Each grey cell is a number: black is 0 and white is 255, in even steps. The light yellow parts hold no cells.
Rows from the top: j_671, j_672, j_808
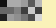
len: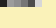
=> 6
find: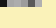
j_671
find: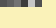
j_672
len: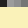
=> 4
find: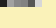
j_808
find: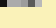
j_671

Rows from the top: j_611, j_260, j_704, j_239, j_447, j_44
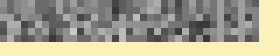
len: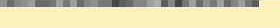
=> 37
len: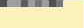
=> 9
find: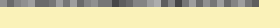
j_611
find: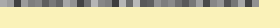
j_704

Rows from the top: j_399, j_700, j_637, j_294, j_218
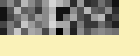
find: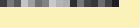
j_294
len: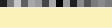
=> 16
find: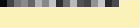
j_637

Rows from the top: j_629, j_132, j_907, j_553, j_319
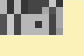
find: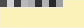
j_553
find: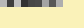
j_132
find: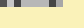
j_907
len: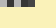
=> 5

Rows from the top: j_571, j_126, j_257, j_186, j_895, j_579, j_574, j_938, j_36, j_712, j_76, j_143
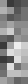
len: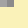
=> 2
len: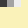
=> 3
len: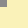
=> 1
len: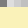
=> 4
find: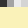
j_574

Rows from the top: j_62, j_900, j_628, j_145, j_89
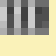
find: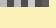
j_145
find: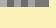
j_89
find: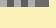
j_62
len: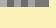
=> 7
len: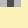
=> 3

